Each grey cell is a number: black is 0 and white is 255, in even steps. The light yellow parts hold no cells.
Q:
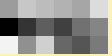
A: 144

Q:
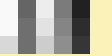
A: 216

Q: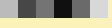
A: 71

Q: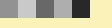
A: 146

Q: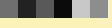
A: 34

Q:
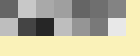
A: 38

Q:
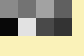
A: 96
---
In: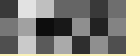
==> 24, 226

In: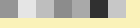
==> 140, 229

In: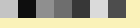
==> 110, 218

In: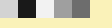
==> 242, 242

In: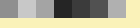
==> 37, 200

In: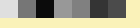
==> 152, 223
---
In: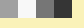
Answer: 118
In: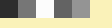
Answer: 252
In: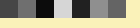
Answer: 12
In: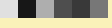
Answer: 174
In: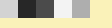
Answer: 75
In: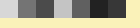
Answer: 75
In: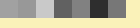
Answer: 201
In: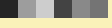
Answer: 205
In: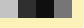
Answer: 15
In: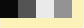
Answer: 234
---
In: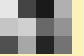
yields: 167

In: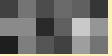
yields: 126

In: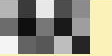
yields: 99

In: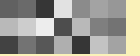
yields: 115

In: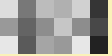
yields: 90

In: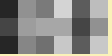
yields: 134

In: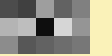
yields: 87
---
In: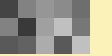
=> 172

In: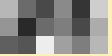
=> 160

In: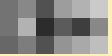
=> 148

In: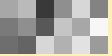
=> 177

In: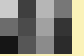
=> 86

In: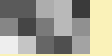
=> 102

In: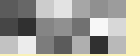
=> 175

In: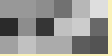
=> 171

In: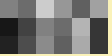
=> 96

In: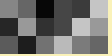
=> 186
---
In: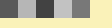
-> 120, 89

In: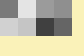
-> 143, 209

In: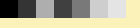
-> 228, 0

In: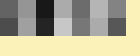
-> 131, 76

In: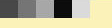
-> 218, 72

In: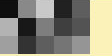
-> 94, 159
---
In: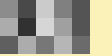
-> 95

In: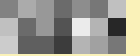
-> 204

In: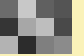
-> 179

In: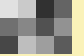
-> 71

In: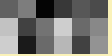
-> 206

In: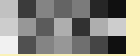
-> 241

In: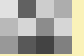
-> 152

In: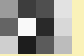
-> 207

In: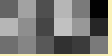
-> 111
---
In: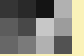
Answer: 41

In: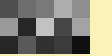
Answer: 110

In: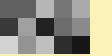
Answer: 96

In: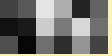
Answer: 89

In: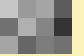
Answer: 154

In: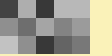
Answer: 174
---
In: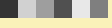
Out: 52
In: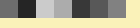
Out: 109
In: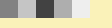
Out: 130
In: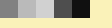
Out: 129
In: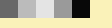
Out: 104
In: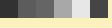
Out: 50
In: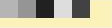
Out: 181
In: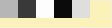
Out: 182
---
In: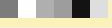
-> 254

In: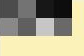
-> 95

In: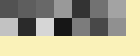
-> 42

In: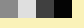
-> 223

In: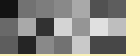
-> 37

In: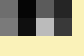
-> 15

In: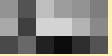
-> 104

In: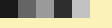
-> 101

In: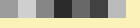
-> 207

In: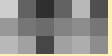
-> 161
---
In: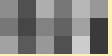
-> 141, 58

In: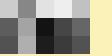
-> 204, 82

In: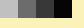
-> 192, 5

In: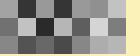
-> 163, 182

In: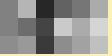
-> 129, 192

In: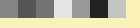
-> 133, 196

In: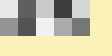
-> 232, 118
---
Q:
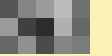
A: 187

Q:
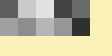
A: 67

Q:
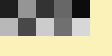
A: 103

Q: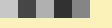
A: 49

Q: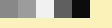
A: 95

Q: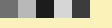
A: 214

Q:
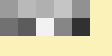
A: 197

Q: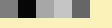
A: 197

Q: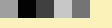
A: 199

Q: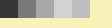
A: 210
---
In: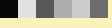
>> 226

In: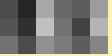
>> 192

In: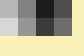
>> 215

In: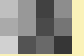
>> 209

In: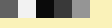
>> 242

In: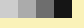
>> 205

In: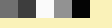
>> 250

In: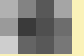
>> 206

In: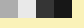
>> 233

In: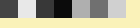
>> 232
